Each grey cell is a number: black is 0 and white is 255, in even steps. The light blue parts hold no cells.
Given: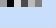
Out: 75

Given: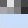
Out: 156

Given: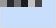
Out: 28

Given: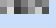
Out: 148

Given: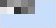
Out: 47

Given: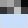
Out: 88

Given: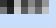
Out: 165

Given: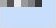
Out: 153
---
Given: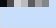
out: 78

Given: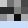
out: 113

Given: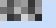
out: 81

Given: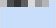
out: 78

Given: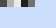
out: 180

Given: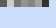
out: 204

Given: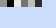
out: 4

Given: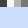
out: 248

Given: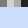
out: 209

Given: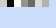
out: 10
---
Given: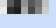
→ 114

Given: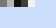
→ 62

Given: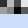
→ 74

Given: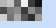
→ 59

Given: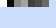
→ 77

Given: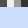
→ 152
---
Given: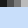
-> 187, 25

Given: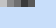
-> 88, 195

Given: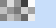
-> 252, 133

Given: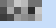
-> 113, 59

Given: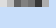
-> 173, 221

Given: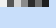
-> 30, 240

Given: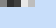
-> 189, 132

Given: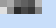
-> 183, 223
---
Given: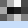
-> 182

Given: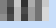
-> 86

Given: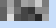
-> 162

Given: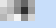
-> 197

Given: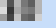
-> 83

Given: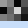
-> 127

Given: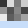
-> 220
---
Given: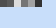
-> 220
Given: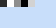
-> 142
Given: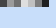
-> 112
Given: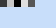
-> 0
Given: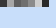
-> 95
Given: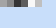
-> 53
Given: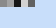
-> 23
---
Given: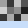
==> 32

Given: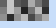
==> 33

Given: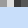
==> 59

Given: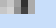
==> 50

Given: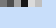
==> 22

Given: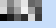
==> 4

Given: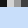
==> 20

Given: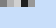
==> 31

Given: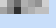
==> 46
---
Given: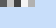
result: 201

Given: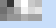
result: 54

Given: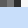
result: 119

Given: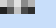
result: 167

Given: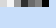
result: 245

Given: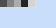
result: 131

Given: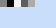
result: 6

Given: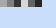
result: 127

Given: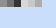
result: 113
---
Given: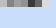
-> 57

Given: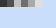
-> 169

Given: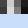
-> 58

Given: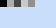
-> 144

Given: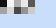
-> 88

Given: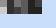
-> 35

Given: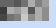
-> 173

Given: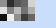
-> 211

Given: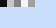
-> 159

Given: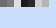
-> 42
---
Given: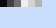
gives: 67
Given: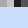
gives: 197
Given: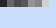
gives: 101
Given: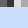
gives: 53
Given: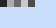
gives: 172
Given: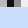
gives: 17
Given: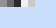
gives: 105
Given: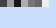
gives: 158
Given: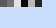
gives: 114
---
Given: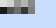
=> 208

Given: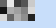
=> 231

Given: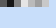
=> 22

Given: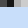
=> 22

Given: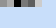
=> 174

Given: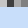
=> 63

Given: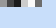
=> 69
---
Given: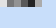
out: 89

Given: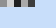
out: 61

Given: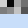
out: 84

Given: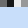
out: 108

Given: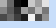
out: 14

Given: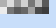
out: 73

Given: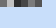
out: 71
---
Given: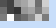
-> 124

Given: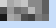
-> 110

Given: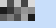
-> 28

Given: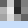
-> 99

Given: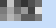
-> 123

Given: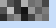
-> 111

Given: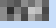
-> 84

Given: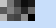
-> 0
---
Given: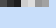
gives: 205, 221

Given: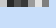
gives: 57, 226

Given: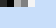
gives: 180, 244

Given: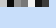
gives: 119, 242

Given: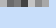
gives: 66, 196

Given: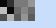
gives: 106, 191

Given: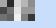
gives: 227, 239

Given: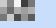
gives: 175, 244
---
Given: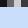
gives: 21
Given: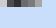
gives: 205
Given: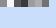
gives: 141
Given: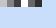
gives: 197
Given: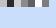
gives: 193
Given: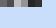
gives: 105
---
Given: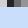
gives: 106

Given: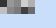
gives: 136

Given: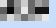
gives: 145

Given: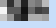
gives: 135

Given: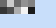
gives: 106

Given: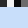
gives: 11

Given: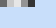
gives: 230

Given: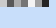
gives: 173

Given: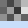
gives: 129
